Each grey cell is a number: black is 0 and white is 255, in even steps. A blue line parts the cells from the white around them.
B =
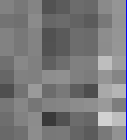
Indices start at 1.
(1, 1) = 130
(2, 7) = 91
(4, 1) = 130
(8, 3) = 118
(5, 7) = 127
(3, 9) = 149
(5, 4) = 96
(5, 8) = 190
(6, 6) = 128
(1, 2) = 120
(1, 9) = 149
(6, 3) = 128
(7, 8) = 169
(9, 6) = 108
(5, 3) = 128
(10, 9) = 146
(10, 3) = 141
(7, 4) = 108
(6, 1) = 102
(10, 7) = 91
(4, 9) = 150
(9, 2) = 130
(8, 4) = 131
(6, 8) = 149
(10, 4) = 120
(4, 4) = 82
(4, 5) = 90

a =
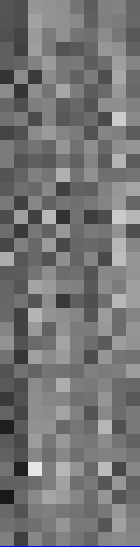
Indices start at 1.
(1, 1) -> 85
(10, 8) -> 133
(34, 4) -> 126
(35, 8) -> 86
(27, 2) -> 113
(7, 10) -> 105
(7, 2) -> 53
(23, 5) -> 142
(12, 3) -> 95
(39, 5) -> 132
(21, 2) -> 86
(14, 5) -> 65
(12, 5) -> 117
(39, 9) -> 139
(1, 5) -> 143
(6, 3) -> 59
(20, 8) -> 136
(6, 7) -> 124
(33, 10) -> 117
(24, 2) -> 66
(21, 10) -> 158
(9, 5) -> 87
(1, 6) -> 117
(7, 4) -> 115
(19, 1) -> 173
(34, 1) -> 115
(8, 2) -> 79
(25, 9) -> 157
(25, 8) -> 91
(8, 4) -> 131
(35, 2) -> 98
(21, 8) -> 140
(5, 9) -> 158
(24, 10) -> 149
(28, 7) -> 121
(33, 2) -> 80
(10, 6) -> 123
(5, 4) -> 155

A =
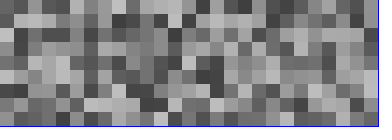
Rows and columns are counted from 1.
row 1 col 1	101
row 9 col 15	81
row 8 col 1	121
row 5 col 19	143
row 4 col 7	95
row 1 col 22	92
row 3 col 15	105
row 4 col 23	125
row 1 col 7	129
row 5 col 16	70
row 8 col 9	174
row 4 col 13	91
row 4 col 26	132
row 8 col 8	182
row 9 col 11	116
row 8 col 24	173
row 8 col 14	112
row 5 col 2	98
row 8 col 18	136
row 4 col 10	132
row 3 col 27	74
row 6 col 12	80
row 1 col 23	134
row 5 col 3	182
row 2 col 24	94
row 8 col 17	156
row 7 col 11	71
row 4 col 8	169
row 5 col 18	130
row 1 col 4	88
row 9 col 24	108
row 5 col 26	146
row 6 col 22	145
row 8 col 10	170
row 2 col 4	171

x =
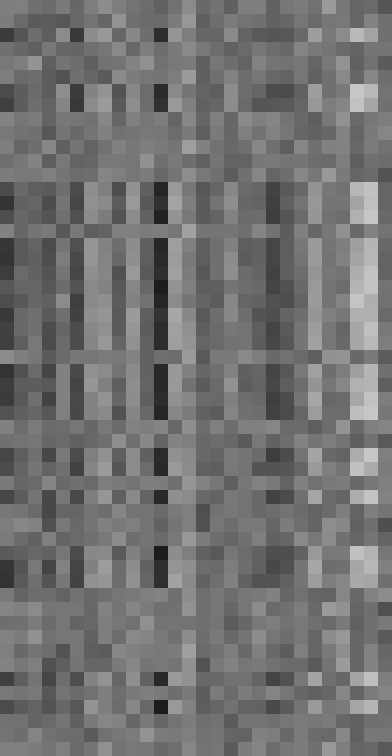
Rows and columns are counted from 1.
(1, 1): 126
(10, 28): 134
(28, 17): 145
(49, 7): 131
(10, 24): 103
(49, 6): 78
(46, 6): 119
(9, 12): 125
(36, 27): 195
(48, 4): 81
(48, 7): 102
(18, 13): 158
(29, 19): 105
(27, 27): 181
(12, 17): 99
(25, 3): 120
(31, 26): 105
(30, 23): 156
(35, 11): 126
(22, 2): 88
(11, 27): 123
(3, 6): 58
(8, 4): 99
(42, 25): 134
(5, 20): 117
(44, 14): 146
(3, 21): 87
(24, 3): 112
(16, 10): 140
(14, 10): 145
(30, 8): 138
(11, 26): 104
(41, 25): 112
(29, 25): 106
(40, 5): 118
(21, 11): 103
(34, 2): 100
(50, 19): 115
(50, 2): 116
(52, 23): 119

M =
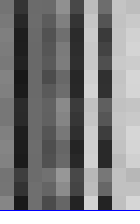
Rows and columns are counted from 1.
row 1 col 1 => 116
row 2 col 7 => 198
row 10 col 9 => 195
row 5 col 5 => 125
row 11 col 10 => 213
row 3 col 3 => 106
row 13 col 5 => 151
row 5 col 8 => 79
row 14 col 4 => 101
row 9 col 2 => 42
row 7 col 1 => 128
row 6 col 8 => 48
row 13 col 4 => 113
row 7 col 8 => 49
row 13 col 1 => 116
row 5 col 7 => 200
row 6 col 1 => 131
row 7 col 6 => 40
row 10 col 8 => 61
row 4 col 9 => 196
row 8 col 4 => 98
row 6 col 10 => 214
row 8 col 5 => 138
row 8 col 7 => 193
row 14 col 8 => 103
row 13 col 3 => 108
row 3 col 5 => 111
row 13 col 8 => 119
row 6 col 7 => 208
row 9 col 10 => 201
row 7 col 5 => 109
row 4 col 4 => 86
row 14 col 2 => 51

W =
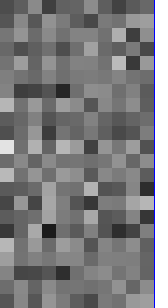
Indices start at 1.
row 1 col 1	77
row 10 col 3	151
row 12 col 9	146
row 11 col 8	149
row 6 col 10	115
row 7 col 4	83
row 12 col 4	138
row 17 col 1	56
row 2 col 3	87
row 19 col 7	106
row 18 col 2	114
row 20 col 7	132
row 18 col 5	157
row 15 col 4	167
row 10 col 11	125
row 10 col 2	108
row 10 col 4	60
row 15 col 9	122
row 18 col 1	183
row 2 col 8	122
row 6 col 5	111
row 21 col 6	117
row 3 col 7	131
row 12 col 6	117
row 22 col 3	86
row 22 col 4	149
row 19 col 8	128
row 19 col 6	134
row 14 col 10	134
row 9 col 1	92
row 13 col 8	136
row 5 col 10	57
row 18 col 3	153
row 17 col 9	46
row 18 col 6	139
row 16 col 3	111
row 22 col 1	85
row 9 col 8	101

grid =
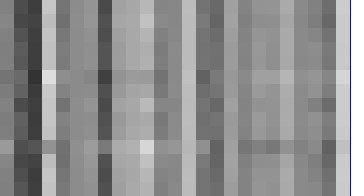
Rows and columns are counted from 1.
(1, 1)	129
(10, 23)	142
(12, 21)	165
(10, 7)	143
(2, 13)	135
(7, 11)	167
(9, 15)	112
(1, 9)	162
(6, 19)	160
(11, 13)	150
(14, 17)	157
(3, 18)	131
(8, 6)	141
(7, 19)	154
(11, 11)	214
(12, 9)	166
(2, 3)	67
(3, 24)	115
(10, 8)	84
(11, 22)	130
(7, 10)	164
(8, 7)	148
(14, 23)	136
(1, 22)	138
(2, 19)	142
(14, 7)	145
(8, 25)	204
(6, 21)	181
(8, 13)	134
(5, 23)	139
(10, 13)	139
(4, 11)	174
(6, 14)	191
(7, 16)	117
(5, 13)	138
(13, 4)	197
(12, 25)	202
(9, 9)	153
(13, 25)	203
